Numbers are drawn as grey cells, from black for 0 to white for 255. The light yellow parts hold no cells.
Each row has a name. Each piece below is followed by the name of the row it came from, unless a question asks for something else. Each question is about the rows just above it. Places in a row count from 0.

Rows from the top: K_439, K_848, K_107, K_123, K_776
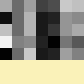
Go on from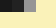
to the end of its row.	[138]
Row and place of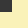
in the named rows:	K_107, 4
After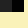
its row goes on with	[118  88]
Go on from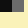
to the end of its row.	[180  25  34 149 138]

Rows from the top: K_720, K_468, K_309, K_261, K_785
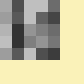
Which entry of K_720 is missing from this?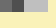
[168]
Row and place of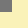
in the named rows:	K_261, 4
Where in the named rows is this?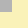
K_309, 0
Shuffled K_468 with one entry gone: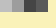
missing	[98]

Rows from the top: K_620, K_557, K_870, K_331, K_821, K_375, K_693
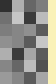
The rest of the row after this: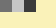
[187]
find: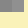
K_870
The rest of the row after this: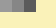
[166]
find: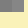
K_870
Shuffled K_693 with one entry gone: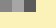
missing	[154]

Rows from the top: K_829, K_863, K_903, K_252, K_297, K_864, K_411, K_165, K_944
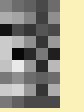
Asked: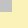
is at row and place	K_864, 0
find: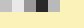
K_864
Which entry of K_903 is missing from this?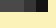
[85]

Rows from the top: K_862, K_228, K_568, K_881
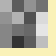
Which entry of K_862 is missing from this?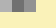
[92]
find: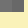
K_568
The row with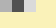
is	K_228
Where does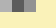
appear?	K_862
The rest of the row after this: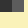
[190]
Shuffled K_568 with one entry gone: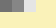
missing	[104]

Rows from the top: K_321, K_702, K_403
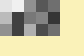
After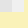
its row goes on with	[144  87 111]
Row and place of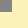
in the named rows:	K_702, 3
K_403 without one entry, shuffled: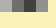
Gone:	[76]
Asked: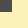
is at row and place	K_403, 3
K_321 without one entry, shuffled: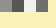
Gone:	[228]

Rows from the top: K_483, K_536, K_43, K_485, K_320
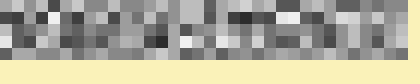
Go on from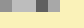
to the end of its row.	[189 209 168 189  86  86 168 189 157  96  96 136 115 136 136]
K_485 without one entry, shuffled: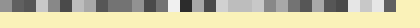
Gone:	[178]
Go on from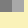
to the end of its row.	[200 168  96 115 157  96 136 146 115 146 168 157 136 157 189 157 115 146
 168 136 115]
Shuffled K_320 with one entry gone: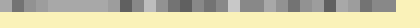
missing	[124]
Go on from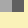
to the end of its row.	[115 157  96 136 146 115 146 168 157 136 157 189 157 115 146 168 136 115]
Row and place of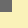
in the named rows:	K_536, 5
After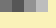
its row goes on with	[136 115 157 189]

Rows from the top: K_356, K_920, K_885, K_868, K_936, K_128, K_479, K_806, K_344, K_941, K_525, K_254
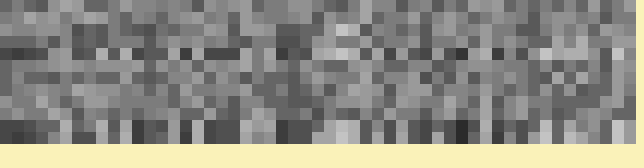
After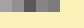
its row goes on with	[101 124 101 124 133 145 101 101 154 101  89 124 164 145 101 101 124  80
 124 101  89 133 101 154 124 124  89 133 154 101 124 164 101 133 154 101
 124  89 101 133 145 133 101 101]
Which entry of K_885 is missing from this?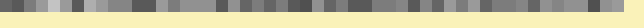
[112]
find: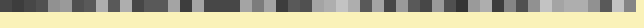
K_936
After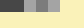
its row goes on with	[ 61  89  80 164 174 195 174  89 164  71 154  89  71 154  80  52 154 174
  61 133  80 145 195 164 174 174 145  89 195 133]
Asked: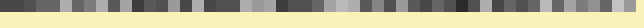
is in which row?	K_525
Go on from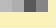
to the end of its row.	[ 80 154  89  71 101  80  43  80 174  71 101  80 101 186 101 164 124 145
 101 195 154]

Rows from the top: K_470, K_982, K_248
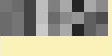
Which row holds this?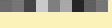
K_248
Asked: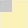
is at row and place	K_248, 3

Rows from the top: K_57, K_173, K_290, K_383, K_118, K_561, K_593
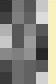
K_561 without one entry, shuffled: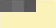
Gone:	[75]
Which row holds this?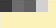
K_593

